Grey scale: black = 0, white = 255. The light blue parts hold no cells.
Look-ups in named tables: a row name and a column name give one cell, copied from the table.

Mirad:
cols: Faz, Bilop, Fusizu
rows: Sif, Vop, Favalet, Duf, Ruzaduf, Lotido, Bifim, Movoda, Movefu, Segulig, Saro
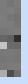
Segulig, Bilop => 123
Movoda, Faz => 121
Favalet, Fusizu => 115
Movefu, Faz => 117
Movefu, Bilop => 120
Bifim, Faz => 196
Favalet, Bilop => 118
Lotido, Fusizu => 47
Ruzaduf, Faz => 118
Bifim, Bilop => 107
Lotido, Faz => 102
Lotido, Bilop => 97
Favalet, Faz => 124
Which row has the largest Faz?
Bifim

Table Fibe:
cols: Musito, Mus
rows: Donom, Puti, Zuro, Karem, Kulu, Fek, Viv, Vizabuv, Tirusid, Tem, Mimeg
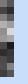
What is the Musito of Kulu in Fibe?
143
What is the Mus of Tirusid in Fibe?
59
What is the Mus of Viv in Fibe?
27
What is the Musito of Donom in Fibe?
121
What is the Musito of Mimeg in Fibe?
63
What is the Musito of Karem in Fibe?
176
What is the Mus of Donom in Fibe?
86
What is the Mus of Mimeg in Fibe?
86
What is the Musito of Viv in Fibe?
73
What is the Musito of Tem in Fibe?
78
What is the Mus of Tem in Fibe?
130
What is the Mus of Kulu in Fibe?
216
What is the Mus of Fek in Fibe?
165
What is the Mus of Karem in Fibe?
157
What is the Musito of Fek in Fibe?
153
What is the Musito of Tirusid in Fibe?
74
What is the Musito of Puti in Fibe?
68
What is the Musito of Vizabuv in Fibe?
46

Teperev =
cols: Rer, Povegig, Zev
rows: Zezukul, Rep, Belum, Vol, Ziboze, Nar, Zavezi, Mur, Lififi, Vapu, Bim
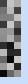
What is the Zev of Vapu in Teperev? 35
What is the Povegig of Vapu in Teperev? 198
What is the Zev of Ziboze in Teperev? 43
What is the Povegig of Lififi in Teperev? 7
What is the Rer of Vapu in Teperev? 153
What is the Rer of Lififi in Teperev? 104
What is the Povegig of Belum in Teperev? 128
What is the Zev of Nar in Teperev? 106
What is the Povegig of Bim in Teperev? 103
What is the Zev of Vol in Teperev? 99
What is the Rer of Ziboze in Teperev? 146
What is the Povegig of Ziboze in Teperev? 153
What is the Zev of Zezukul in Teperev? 173
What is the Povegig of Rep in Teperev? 184
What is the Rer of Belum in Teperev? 127
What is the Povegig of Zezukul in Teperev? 197
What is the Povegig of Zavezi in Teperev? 20

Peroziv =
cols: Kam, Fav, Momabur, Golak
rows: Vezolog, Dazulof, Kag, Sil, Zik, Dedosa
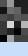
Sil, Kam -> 55
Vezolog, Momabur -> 30
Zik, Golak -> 76
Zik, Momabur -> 3
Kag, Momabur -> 88
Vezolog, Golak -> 32
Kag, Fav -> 64
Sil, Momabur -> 30
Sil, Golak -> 182
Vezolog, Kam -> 83
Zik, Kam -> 55

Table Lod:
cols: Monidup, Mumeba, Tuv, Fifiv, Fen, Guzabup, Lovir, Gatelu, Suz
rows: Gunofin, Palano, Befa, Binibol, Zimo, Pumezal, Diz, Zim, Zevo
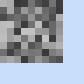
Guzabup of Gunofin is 81
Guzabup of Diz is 105
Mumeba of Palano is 168
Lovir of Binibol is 67
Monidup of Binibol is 188
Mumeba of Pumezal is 159
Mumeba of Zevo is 168
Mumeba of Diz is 95
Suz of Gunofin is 61
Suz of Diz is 178
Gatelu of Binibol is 104
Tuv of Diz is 67
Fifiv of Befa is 98
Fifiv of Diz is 166
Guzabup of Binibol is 189
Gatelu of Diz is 161
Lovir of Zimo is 150
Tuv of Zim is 102
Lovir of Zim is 57
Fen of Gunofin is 115
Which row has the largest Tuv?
Pumezal

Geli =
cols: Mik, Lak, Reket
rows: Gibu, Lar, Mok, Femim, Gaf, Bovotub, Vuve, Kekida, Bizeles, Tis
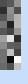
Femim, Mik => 116
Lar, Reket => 78
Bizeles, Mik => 113
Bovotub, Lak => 227
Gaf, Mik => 86
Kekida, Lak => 192
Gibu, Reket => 147
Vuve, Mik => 140
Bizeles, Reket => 250
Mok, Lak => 134
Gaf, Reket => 149
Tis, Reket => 192
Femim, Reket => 182
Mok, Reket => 178
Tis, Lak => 81
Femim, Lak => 34
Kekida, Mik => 114
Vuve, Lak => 94
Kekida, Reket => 68
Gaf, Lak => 66

